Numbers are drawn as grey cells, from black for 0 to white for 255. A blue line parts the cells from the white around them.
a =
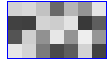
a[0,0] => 210
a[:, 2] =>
[194, 211, 145, 123]
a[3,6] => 66
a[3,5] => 211
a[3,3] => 73
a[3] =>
[230, 212, 123, 73, 93, 211, 66]
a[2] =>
[84, 206, 145, 231, 148, 238, 150]
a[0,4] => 182

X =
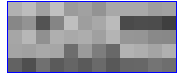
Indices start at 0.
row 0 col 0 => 177
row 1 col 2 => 83
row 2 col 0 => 166
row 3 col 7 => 104
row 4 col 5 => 90
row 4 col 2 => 112
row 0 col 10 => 158
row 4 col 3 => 90
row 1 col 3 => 133
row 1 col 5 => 158
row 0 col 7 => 168
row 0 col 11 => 161
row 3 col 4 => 109
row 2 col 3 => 175
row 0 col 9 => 169
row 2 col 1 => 183
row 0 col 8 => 169
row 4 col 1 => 79

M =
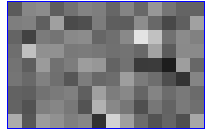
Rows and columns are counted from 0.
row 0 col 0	91
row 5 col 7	109
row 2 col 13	129
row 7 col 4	120
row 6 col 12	121
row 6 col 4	128
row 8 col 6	49
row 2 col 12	139
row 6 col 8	136
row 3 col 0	110
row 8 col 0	172
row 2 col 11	113
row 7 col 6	178
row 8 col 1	87
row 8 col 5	135
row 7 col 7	136
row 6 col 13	107
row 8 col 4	127
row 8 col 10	83
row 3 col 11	92
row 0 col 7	102
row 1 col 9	141
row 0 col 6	126
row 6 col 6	160
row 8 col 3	145
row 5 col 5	125
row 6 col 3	122
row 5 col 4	86
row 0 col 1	135
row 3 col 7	112
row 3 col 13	138
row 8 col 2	156
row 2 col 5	140
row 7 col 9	79
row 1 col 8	93
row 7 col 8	119

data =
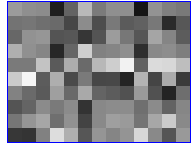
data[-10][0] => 155
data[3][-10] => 39
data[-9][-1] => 87
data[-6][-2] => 216
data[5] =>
[202, 245, 92, 174, 74, 122, 71, 72, 36, 179, 69, 171, 58]
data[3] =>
[175, 144, 134, 39, 102, 207, 129, 133, 143, 46, 137, 141, 126]
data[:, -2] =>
[128, 42, 133, 141, 216, 171, 35, 99, 203, 85]
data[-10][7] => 143
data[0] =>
[155, 143, 140, 30, 99, 185, 123, 143, 143, 21, 147, 128, 121]
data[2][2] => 150
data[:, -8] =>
[185, 140, 54, 207, 106, 122, 169, 51, 67, 86]
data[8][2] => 166
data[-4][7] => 92
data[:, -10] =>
[30, 106, 84, 39, 90, 174, 159, 122, 111, 221]
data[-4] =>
[130, 106, 90, 159, 105, 169, 100, 92, 81, 154, 81, 35, 110]
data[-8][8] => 119
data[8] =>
[118, 149, 166, 111, 145, 67, 137, 159, 154, 116, 167, 203, 137]
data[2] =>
[103, 146, 150, 84, 87, 54, 84, 156, 119, 86, 165, 133, 92]
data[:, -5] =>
[143, 91, 119, 143, 242, 36, 81, 140, 154, 148]
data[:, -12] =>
[143, 118, 146, 144, 122, 245, 106, 100, 149, 52]
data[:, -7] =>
[123, 77, 84, 129, 184, 71, 100, 136, 137, 149]
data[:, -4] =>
[21, 97, 86, 46, 97, 179, 154, 111, 116, 215]
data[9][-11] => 129
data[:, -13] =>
[155, 115, 103, 175, 122, 202, 130, 84, 118, 55]

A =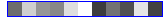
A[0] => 109
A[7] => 115
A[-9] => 150

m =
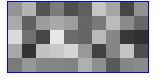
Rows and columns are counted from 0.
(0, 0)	147
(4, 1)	151
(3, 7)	133
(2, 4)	107
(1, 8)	138
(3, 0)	168
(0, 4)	78
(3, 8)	196
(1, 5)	102
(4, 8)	134
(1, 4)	157
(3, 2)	193
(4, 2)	133
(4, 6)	143
